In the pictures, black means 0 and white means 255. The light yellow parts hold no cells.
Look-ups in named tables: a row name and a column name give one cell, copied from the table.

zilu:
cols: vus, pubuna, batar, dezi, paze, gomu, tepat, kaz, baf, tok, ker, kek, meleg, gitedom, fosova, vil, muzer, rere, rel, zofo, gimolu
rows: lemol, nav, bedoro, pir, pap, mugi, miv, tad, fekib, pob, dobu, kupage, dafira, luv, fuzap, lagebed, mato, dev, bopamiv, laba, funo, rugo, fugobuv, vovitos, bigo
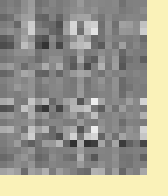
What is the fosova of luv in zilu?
131
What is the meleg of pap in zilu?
192
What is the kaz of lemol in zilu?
132
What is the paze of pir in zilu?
205
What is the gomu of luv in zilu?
115
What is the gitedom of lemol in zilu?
137
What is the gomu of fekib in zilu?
108
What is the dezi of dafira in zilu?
141

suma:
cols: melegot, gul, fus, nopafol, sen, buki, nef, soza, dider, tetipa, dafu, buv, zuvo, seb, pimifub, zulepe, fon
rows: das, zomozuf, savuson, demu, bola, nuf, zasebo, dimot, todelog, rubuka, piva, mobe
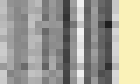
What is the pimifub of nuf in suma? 99
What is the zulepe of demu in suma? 30
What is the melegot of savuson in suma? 179
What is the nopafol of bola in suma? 134
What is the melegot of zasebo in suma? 201
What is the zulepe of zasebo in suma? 74
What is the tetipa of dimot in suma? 66
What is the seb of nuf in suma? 155
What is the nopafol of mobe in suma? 145
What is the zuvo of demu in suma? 108
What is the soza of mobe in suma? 154

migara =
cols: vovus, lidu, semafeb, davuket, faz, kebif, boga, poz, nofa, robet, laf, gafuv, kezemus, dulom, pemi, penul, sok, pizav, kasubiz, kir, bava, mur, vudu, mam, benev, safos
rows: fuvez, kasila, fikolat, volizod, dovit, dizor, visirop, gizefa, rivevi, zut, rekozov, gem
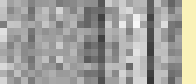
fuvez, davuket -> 162
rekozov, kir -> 207
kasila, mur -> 97
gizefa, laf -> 182
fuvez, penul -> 204
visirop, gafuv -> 150
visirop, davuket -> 140
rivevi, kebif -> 169
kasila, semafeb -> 160
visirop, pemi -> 86
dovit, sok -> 171
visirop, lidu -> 130
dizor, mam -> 153
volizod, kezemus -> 101
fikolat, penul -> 167
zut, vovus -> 217
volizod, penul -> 202
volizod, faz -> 170
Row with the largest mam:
volizod

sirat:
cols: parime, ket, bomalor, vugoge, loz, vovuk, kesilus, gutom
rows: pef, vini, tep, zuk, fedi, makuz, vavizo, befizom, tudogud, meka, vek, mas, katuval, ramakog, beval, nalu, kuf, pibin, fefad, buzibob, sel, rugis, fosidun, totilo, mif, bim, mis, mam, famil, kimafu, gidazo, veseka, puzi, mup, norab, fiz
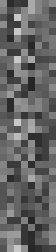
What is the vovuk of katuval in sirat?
90
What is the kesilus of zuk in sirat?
101
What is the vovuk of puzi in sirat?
47
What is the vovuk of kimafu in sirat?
106
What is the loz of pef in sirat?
170
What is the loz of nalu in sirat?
127

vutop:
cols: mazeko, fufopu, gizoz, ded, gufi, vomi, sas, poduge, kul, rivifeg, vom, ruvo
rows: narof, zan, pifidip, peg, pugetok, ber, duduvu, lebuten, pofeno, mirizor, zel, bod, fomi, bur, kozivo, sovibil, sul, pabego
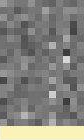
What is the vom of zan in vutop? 141
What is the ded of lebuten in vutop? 101
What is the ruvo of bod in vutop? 120
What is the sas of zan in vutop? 159
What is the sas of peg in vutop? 121
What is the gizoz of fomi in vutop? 101
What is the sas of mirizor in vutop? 116

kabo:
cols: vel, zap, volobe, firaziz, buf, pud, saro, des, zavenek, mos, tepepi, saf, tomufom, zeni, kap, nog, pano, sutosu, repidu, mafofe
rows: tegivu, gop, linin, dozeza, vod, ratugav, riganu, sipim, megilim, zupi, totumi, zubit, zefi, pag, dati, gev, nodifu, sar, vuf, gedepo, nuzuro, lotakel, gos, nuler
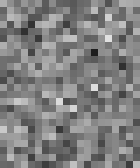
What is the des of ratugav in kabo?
123
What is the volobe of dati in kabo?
200
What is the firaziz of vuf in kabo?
173
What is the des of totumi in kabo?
144
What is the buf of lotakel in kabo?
119
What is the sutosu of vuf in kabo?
83
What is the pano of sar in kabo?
160
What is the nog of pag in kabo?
159
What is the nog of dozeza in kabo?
151
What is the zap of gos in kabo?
186
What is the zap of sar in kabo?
135
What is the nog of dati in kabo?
122
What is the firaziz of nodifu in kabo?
107
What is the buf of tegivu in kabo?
126
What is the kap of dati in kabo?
86
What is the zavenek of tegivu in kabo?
99
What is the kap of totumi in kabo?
92
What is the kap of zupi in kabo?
123
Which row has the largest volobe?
dati

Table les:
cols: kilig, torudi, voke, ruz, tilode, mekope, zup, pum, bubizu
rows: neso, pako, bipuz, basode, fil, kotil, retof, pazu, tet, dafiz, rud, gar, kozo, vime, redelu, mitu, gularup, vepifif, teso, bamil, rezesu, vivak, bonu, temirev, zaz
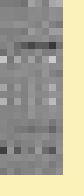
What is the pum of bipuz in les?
144
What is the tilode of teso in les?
110
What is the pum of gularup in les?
143
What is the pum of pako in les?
143
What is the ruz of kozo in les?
131
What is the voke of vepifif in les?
129
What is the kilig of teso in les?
133
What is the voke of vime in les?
135
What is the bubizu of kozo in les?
138
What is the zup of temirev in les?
136
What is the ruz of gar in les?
132
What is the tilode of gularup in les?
147

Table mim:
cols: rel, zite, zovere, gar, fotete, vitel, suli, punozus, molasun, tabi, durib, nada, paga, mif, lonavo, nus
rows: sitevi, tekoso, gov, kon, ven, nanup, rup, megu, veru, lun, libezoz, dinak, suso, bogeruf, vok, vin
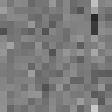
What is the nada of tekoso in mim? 84
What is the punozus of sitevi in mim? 151
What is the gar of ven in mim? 106
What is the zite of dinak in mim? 119
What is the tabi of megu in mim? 149
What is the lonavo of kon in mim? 135
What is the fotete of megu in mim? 120
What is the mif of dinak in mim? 99
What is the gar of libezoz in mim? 119
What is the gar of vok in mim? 133
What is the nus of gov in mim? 100
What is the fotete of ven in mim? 96
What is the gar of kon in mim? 124
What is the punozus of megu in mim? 83
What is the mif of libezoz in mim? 98
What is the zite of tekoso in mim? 136
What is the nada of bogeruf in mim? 120

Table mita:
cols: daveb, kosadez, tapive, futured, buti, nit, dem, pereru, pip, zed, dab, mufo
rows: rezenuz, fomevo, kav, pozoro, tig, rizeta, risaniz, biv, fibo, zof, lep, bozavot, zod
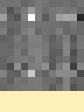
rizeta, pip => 108
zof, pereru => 87
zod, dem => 112
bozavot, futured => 111
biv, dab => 80
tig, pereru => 110
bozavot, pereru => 106
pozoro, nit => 115
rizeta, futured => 106
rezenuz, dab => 105
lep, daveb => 131
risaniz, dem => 119
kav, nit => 127
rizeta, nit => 128

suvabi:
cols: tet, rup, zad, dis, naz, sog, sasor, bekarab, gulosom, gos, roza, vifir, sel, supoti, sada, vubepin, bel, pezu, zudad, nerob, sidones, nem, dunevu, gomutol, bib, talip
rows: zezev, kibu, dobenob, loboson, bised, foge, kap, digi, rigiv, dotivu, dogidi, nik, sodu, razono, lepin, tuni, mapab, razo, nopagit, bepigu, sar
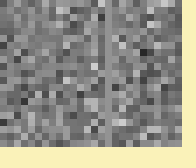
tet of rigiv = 153
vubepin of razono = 147
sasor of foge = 123
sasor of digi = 164
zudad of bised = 135
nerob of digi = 163
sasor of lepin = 123
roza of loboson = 76
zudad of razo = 151
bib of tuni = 138
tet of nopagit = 158
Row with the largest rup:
mapab

